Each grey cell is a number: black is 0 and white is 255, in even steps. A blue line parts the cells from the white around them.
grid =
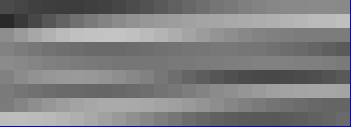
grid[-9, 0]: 74
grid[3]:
[130, 124, 119, 114, 111, 109, 106, 105, 106, 108, 110, 113, 115, 117, 118, 120, 120, 118, 117, 113, 109, 106, 101, 95, 90]
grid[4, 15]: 124
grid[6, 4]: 106
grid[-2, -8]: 128
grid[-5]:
[139, 136, 132, 128, 126, 123, 121, 120, 118, 118, 118, 118, 121, 121, 123, 124, 126, 127, 129, 129, 129, 127, 127, 125, 122]
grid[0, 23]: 138
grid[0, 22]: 138
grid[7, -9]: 134
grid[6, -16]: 107
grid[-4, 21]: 75
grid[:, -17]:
[70, 139, 195, 106, 118, 142, 104, 170, 153]
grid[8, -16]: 144
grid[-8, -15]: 151
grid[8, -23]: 187
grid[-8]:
[41, 57, 71, 86, 99, 112, 122, 131, 139, 146, 151, 154, 157, 161, 164, 165, 168, 170, 173, 175, 179, 182, 186, 187, 191]
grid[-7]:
[141, 155, 167, 177, 186, 192, 194, 195, 195, 192, 186, 180, 173, 164, 156, 148, 142, 136, 131, 128, 126, 124, 124, 123, 124]
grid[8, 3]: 185
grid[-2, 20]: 112
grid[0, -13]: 96
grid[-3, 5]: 105
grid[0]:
[74, 69, 64, 62, 60, 60, 63, 65, 70, 76, 82, 89, 96, 103, 110, 117, 121, 127, 131, 135, 137, 137, 138, 138, 137]
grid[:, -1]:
[137, 191, 124, 90, 122, 89, 164, 101, 106]
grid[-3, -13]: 119
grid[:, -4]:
[137, 182, 124, 106, 127, 75, 164, 108, 93]
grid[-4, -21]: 153
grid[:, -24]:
[69, 57, 155, 124, 136, 139, 117, 132, 189]
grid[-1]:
[188, 189, 187, 185, 180, 175, 169, 161, 153, 144, 135, 126, 118, 109, 103, 97, 93, 90, 89, 88, 91, 93, 97, 101, 106]
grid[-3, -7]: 154

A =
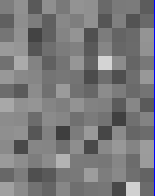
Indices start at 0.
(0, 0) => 126
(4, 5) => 150
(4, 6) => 100
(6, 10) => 116
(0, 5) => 147
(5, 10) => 152
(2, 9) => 106
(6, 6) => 103
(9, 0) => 143
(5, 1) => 137
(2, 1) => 146
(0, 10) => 92
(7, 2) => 149
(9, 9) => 102
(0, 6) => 144
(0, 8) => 122
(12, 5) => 121
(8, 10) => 131
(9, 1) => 146
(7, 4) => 127
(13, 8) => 72
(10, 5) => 142
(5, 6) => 76
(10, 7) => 137
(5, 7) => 110
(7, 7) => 128
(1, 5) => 126
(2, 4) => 132
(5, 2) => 134
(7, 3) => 133
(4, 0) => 113
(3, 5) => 129
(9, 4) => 62
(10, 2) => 134
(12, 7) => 125
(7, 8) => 91

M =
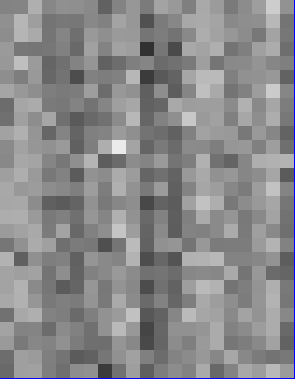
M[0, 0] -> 131
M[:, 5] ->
[143, 119, 111, 105, 131, 77, 124, 131, 90, 100, 96, 143, 91, 127, 100, 112, 104, 123, 97, 99, 101, 123, 106, 129, 124, 91, 141]
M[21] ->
[168, 177, 150, 121, 127, 123, 148, 121, 170, 139, 106, 130, 102, 126, 169, 157, 142, 124, 149, 179, 119]
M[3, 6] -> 161
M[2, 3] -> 117
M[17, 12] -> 149
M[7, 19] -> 166
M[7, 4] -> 120
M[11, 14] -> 177
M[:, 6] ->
[137, 136, 153, 161, 149, 129, 158, 115, 105, 128, 126, 180, 146, 157, 146, 150, 129, 120, 149, 129, 150, 148, 127, 112, 111, 97, 144]
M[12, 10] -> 101
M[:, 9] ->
[151, 151, 153, 158, 127, 183, 145, 167, 184, 143, 164, 140, 156, 146, 142, 146, 157, 187, 179, 139, 136, 139, 193, 152, 136, 161, 158]
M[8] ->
[112, 160, 141, 166, 112, 90, 105, 113, 139, 184, 102, 130, 143, 200, 154, 161, 128, 167, 142, 173, 120]
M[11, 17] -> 134
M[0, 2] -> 175
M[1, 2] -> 158
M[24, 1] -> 121
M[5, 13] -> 166
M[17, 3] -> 160
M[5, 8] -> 129
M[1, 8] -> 163
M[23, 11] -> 102
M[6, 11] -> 142
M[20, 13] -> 158
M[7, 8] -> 159
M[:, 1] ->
[132, 182, 181, 119, 191, 126, 152, 166, 160, 176, 162, 167, 174, 152, 168, 174, 162, 145, 96, 159, 178, 177, 168, 131, 121, 159, 159]
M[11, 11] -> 154
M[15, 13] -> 128
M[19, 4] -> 142
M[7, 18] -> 137
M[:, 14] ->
[169, 170, 173, 163, 159, 186, 191, 158, 154, 162, 138, 177, 169, 166, 194, 171, 129, 152, 178, 138, 186, 169, 166, 149, 154, 152, 170]

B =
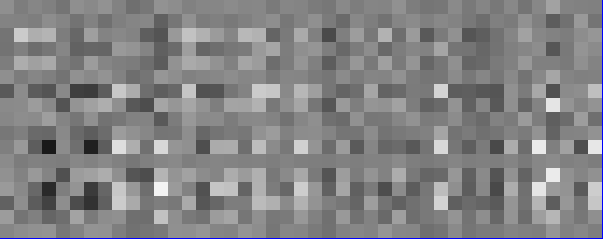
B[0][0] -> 143
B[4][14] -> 164
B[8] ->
[135, 141, 139, 158, 132, 118, 144, 114, 119, 130, 131, 89, 124, 152, 138, 139, 124, 136, 137, 131, 114, 134, 143, 112, 107, 145, 119, 120, 134, 146, 123, 126, 140, 115, 106, 130, 123, 155, 125, 95, 108, 157, 111]
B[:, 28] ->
[145, 133, 110, 125, 122, 146, 106, 162, 134, 121, 107, 138, 173, 140, 97, 159, 135]
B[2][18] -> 178
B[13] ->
[154, 137, 104, 42, 126, 148, 59, 102, 199, 152, 110, 243, 154, 130, 81, 197, 193, 100, 177, 124, 103, 205, 151, 97, 166, 96, 123, 77, 140, 92, 119, 189, 143, 93, 136, 73, 173, 112, 229, 154, 147, 90, 205]
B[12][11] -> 180
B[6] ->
[89, 140, 92, 84, 137, 63, 60, 93, 200, 172, 110, 94, 104, 197, 82, 84, 118, 131, 203, 198, 137, 183, 159, 118, 100, 110, 166, 99, 106, 123, 121, 212, 93, 95, 87, 85, 145, 123, 168, 81, 139, 142, 191]
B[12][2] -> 153
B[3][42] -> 139
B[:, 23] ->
[119, 123, 74, 126, 93, 118, 118, 86, 112, 132, 108, 125, 84, 97, 127, 112, 113]
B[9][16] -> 123
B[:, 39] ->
[162, 93, 130, 86, 128, 166, 81, 229, 95, 99, 127, 139, 235, 154, 93, 182, 150]
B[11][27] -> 130
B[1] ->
[131, 130, 126, 141, 133, 115, 130, 112, 127, 133, 135, 96, 118, 145, 124, 128, 121, 128, 135, 142, 119, 131, 144, 123, 106, 136, 126, 114, 133, 139, 128, 136, 131, 120, 109, 128, 123, 145, 128, 93, 113, 153, 116]
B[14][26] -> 158
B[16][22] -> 122
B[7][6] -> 161
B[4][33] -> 101
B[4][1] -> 173
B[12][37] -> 99
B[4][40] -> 122
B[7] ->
[138, 139, 156, 137, 83, 148, 161, 174, 143, 88, 77, 165, 150, 166, 147, 126, 164, 163, 178, 120, 143, 166, 118, 86, 154, 126, 149, 146, 162, 125, 98, 106, 147, 97, 134, 88, 144, 101, 131, 229, 148, 132, 147]
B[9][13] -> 142
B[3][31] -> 165
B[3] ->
[115, 128, 109, 118, 134, 98, 102, 101, 153, 148, 132, 96, 107, 158, 102, 110, 119, 122, 154, 166, 125, 143, 149, 126, 104, 124, 141, 105, 125, 134, 130, 165, 117, 116, 103, 115, 128, 134, 141, 86, 121, 148, 139]
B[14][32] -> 95
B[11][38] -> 135
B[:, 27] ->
[132, 114, 178, 105, 160, 132, 99, 146, 120, 115, 102, 130, 130, 77, 115, 105, 149]
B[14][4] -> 142
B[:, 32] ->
[138, 131, 145, 117, 144, 139, 93, 147, 140, 115, 118, 133, 151, 143, 95, 148, 138]
